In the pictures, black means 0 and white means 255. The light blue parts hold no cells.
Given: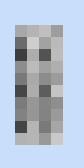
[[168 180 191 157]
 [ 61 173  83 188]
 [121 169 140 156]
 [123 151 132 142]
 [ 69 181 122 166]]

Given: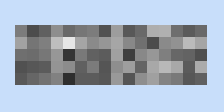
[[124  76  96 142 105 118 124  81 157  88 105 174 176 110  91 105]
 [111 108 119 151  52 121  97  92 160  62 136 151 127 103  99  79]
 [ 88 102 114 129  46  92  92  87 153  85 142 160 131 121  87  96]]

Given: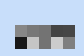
[[135 120 115  68  70]]

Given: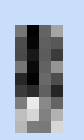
[[118   2 100 165]
 [ 74  24  92  59]
 [ 39   2 105  77]
 [125 234 137 100]
 [183 124 121 215]]

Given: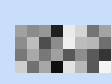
[[161 139 151  31 234 213 116 163]
 [120 168 120 160  88 141  90  53]]

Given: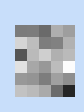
[[123 124 106 174 158]
 [ 85 186 207 176 186]
 [152 148 125 160 142]]

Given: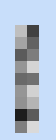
[[191  65]
 [ 91 125]
 [105 112]
 [145 180]
 [127 217]]
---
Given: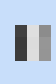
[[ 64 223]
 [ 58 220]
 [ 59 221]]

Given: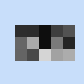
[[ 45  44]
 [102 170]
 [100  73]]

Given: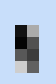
[[ 18 171]
 [  4  81]
 [ 88  60]]

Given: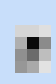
[[213 213]
 [175  10]
 [144 107]]

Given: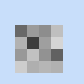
[[104 155]
 [178  61]
 [152 193]]

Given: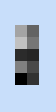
[[164  99]
 [193 118]
 [ 43  37]]

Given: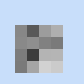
[[135  89]
 [137 143]
 [124  60]]

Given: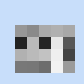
[[151 138]
 [ 34 186]
 [177 186]]
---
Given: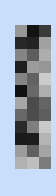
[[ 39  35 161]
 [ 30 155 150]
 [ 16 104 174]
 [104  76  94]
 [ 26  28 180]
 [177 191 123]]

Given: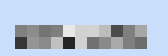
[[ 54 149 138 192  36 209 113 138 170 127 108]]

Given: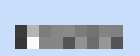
[[ 55 250 134 134  85 146 109 151  85]]

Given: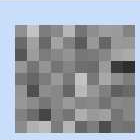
[[106 161 104 163 129  91 152 102 152 151]
 [150 116 148 116 133 111 108 154  59  45]
 [148  80 141 135 102 184 151 128  96 105]
 [129 108  70 131 116 174 153 160 117 134]]

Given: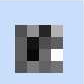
[[ 94  19  78  95]
 [ 85 122  99 115]]

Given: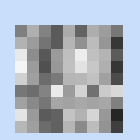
[[178 155 116  91 181 144 188 150  55]
 [245 155  80 152 192 226 199 175  54]
 [119 109 131 234 155 211 113 203 216]
 [228 154  91  98 195 178 213 152  38]]

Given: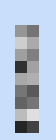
[[206 170]
 [ 49 161]
 [118  89]
 [188 223]]
